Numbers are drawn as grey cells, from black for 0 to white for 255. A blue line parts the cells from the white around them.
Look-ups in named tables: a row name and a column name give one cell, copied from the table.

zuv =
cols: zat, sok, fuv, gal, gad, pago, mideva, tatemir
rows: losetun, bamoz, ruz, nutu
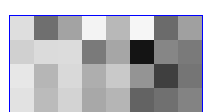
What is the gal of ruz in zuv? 174
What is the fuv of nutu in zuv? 211
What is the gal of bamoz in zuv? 122
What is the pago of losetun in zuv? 246
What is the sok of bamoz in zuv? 219
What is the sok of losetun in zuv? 111
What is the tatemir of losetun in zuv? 160
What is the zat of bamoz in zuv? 208
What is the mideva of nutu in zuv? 112
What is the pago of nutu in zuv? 99
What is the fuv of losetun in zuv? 163
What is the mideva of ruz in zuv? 63
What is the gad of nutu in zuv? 181
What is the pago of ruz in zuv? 148
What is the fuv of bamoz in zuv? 220

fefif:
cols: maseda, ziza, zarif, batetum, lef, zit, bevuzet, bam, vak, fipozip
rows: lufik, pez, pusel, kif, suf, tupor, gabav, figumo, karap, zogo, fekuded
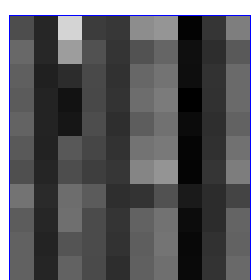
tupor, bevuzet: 121
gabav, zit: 133
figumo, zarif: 109
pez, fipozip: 89
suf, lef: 46
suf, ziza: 35
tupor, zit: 115

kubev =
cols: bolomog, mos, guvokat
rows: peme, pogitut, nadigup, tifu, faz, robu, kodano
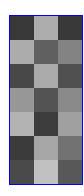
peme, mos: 173
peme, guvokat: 57
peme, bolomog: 56
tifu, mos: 83
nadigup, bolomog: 72
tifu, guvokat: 137
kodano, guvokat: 88
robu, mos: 166
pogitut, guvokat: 131
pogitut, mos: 96
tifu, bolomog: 152
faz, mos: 60
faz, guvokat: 160
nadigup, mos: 170
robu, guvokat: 114
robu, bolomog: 59
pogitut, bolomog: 172

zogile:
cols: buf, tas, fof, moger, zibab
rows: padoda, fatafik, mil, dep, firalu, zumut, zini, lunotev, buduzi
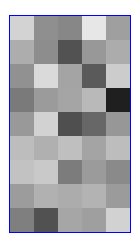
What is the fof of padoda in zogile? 135
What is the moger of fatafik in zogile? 152
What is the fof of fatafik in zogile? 82
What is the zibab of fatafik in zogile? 172
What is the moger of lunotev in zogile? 179
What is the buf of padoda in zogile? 211
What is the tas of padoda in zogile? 143
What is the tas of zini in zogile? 201
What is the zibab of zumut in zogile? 189

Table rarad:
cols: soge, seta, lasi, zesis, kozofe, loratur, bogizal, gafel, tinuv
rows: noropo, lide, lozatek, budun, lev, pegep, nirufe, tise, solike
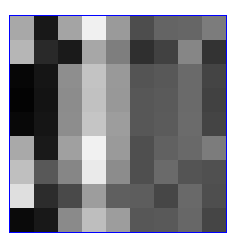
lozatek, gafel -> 106
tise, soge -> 223
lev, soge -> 8
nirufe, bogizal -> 106
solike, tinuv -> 69
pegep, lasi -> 160
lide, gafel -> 134
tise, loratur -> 93
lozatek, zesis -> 195
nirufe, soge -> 191
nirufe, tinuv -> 80
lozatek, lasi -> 142
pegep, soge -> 169
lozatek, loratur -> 84
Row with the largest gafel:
lide

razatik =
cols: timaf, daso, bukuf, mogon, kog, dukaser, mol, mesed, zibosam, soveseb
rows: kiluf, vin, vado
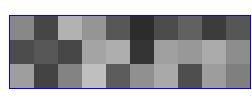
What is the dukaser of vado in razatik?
144
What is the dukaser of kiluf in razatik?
44
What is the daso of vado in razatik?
67
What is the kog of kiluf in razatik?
87
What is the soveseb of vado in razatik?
127
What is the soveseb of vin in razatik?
141
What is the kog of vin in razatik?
174
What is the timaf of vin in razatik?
76
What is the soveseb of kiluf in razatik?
86
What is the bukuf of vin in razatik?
71
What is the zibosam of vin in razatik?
171
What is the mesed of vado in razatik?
78
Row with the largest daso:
vin

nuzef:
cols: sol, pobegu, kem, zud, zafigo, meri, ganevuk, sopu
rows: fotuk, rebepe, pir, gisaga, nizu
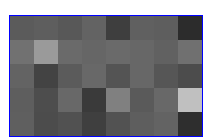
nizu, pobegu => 76
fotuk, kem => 88
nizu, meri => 94
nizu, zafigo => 82
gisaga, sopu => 192
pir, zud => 104
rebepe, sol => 113
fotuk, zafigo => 62
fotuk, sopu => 44
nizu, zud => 63
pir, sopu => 76
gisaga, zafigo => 128
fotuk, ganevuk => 94
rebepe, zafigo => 106
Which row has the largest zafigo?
gisaga

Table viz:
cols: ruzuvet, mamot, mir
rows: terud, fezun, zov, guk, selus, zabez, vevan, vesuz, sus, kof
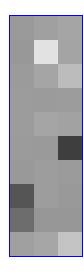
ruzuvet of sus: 109
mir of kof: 195
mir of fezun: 164
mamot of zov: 165
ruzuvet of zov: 155
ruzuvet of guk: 156
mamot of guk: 155
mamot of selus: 165
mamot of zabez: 154
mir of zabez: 62
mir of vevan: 155
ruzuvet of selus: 156
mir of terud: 165
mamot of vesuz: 157
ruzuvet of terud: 154
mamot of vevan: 157
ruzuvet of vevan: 153
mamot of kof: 166
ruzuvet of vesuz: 85

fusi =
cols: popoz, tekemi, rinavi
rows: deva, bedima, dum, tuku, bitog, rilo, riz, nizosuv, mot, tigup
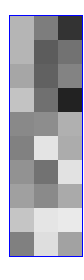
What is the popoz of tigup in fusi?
128
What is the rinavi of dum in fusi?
131
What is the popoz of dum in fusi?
166
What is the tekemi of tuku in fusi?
112
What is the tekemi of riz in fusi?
114
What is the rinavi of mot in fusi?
234
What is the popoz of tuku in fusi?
195
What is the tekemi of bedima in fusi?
92
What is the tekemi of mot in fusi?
229
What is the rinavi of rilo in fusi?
172
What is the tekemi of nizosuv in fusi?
138
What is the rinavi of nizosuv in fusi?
170
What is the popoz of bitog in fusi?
137
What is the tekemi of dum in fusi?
97
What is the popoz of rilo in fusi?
129
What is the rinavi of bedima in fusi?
114
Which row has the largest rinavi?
mot

